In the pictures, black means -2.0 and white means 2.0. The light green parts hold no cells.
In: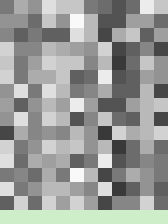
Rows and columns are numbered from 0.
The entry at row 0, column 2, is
0.3
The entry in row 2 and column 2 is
-0.1
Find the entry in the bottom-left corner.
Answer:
-0.5
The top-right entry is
1.1
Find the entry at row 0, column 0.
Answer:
-0.1
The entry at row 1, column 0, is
0.3
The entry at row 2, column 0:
0.1
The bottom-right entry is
-0.3
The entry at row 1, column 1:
0.3
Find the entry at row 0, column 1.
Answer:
0.7

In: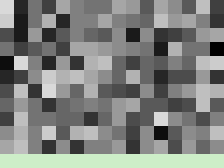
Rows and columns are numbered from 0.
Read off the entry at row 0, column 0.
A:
1.4
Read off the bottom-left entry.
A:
0.6
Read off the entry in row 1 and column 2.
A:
-0.2
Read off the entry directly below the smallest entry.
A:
1.2
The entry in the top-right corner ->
-1.0
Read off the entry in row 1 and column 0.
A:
1.2
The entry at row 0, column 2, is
-0.2
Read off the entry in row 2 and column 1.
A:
-1.6
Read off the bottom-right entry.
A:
0.2
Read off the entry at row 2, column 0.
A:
-0.8
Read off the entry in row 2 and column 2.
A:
0.4
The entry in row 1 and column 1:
-1.6
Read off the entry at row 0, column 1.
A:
-1.4

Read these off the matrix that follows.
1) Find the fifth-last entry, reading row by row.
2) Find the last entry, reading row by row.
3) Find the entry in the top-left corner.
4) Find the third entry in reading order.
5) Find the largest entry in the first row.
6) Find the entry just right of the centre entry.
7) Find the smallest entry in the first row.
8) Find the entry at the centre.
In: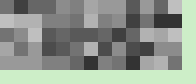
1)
-0.2
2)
-0.2
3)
-0.2
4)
-0.4
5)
1.0
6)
-0.4
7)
-1.0
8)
-0.6

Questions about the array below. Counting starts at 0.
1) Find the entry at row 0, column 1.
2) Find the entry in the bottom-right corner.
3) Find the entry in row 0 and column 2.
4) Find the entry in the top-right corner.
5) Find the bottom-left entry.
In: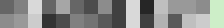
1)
0.0
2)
1.2
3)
1.4
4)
0.2
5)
0.2
